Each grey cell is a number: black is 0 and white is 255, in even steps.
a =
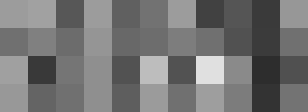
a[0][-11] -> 156
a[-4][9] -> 58
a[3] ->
[152, 100, 112, 143, 94, 155, 112, 158, 124, 51, 115]
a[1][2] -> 108
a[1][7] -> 112
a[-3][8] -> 81
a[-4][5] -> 114
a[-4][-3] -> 85
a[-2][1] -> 57
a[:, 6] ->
[156, 125, 82, 112]

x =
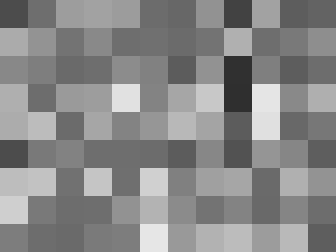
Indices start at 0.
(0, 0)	76
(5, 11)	94
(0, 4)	156
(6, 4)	111
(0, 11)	99
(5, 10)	134
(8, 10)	185
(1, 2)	115
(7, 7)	115
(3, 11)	175
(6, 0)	189
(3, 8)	47
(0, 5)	108
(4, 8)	92
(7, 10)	133
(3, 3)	157
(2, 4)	140
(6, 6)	128
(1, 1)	147
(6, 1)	194
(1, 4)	110
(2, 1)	126
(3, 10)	137
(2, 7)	146
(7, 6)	139
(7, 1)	121
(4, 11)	119
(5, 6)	92
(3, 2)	154
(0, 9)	162
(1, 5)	112
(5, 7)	135
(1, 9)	110
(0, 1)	110
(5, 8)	82

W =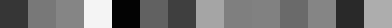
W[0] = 54
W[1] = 120
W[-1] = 173
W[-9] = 97
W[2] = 133

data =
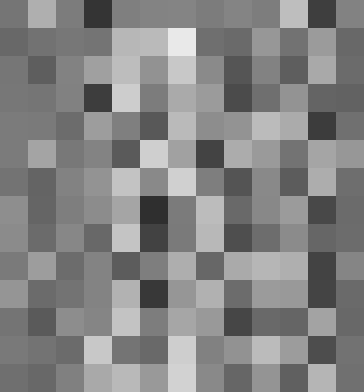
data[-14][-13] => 117
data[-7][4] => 165
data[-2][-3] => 156
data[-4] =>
[149, 107, 115, 131, 178, 56, 150, 177, 108, 155, 153, 68, 106]
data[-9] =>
[123, 164, 120, 131, 90, 207, 161, 67, 172, 154, 115, 165, 151]
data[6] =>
[115, 100, 130, 147, 195, 137, 208, 126, 84, 137, 92, 173, 110]
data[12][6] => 206
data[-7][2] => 126
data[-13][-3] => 114
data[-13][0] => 104
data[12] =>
[121, 115, 107, 200, 116, 105, 206, 129, 146, 187, 156, 77, 114]
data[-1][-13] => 111
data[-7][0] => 142
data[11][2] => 141
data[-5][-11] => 108
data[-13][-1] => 104
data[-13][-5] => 106
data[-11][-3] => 147
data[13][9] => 148
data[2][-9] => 189
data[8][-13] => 139
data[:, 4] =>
[127, 183, 189, 205, 127, 90, 195, 165, 196, 92, 178, 195, 116, 185]
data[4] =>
[123, 122, 108, 157, 127, 88, 186, 141, 147, 187, 171, 60, 112]
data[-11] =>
[119, 117, 129, 61, 205, 124, 170, 155, 75, 111, 147, 100, 98]
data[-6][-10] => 104
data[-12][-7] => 200
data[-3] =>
[116, 90, 141, 133, 195, 125, 166, 153, 70, 105, 101, 163, 104]
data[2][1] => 94
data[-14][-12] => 175
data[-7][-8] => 47
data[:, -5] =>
[132, 106, 85, 75, 147, 172, 84, 105, 78, 170, 108, 70, 146, 102]

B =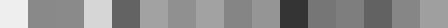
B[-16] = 238
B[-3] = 98
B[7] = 162
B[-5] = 118
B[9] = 149

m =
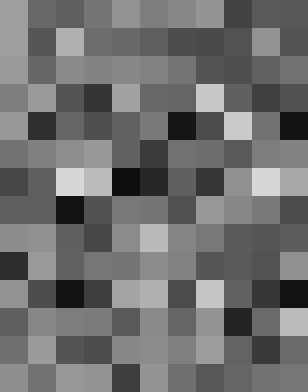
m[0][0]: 158
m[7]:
[95, 95, 18, 81, 120, 117, 81, 151, 135, 121, 75]
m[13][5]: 148
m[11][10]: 187
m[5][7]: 110
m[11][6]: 101
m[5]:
[114, 129, 142, 152, 98, 59, 113, 110, 89, 125, 131]
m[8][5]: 185
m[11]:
[95, 134, 125, 123, 89, 138, 101, 147, 35, 106, 187]
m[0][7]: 148
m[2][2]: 137
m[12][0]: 112
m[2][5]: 130
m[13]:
[143, 113, 151, 146, 62, 148, 111, 87, 101, 114, 118]
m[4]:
[152, 47, 102, 79, 98, 122, 22, 77, 202, 114, 19]
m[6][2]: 214
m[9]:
[46, 153, 97, 118, 117, 140, 130, 86, 89, 82, 144]
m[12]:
[112, 155, 84, 76, 135, 139, 128, 157, 99, 58, 106]
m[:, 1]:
[104, 86, 103, 155, 47, 129, 95, 95, 145, 153, 77, 134, 155, 113]
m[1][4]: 104
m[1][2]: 176
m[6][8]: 144
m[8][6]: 133
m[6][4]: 15
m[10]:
[146, 77, 19, 61, 164, 176, 75, 197, 98, 55, 19]
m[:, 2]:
[94, 176, 137, 84, 102, 142, 214, 18, 96, 97, 19, 125, 84, 151]
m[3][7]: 200

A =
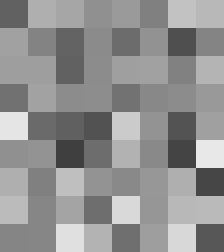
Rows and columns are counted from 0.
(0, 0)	97
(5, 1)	147
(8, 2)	224
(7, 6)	184
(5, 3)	109
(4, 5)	147
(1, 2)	99
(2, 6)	129
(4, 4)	203
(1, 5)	146
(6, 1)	128
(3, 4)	114
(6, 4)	137
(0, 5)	128
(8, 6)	216
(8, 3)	179
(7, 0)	187
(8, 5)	158
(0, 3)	144
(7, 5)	150

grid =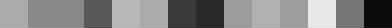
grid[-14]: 170
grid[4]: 183
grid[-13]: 136
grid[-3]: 232

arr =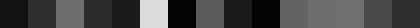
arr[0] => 18
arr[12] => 110
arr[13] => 73
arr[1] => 46
